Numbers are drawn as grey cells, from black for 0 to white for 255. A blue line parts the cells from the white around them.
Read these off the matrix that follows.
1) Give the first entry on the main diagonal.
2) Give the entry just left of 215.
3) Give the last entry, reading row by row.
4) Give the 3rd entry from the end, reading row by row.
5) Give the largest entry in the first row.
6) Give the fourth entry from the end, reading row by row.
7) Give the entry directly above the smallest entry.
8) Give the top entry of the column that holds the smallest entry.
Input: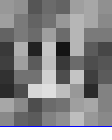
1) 152
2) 77
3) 137
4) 190
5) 167
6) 144
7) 107
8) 99

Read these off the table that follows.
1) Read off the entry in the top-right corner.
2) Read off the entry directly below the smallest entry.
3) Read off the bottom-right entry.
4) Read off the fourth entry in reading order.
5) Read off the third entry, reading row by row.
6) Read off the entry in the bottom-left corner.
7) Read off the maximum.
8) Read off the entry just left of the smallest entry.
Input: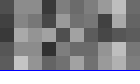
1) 107
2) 100
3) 126
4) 57
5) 140
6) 92
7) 196
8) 140

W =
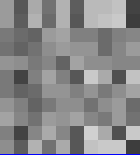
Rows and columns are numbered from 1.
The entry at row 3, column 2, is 107
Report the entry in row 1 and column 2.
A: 87
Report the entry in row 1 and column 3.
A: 170
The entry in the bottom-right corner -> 61
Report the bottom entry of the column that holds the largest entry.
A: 194
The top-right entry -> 67
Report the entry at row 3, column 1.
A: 121
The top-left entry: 155
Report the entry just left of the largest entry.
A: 87
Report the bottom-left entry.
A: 142
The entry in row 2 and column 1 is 155
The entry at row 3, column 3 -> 99

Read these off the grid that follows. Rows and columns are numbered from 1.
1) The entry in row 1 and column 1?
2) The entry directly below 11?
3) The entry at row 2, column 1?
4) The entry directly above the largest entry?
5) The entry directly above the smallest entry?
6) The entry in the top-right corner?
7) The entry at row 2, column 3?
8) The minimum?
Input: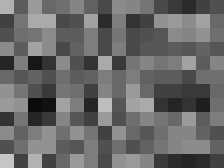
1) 178
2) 37
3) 65
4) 80
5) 80
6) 80
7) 170
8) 11

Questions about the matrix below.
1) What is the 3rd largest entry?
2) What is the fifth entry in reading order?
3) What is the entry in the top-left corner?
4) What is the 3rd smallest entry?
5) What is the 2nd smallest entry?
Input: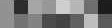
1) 182
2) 206
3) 146
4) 67
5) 45

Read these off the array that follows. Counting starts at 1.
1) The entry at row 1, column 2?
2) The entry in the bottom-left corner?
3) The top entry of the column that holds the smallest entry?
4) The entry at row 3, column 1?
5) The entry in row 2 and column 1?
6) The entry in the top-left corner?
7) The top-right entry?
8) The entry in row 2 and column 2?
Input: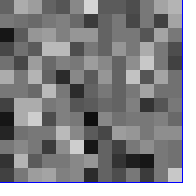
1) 172
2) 65
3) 213
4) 22
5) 120
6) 99
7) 180
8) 113

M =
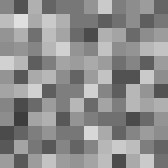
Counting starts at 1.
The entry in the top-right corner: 100
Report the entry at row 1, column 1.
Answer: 133
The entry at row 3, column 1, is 148
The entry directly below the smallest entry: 100
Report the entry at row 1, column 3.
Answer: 176
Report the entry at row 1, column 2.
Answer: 82
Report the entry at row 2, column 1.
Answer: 189
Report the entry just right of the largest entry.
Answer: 170
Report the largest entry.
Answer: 223
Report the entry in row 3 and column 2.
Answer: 176
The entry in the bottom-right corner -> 112
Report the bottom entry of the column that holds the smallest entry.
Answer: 88
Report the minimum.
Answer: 61
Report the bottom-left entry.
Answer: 156

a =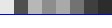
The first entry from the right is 44
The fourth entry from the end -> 169
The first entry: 231

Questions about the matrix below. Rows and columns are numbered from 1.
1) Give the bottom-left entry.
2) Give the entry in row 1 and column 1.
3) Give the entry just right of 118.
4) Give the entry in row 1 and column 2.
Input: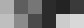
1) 191
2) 175
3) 43
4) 94
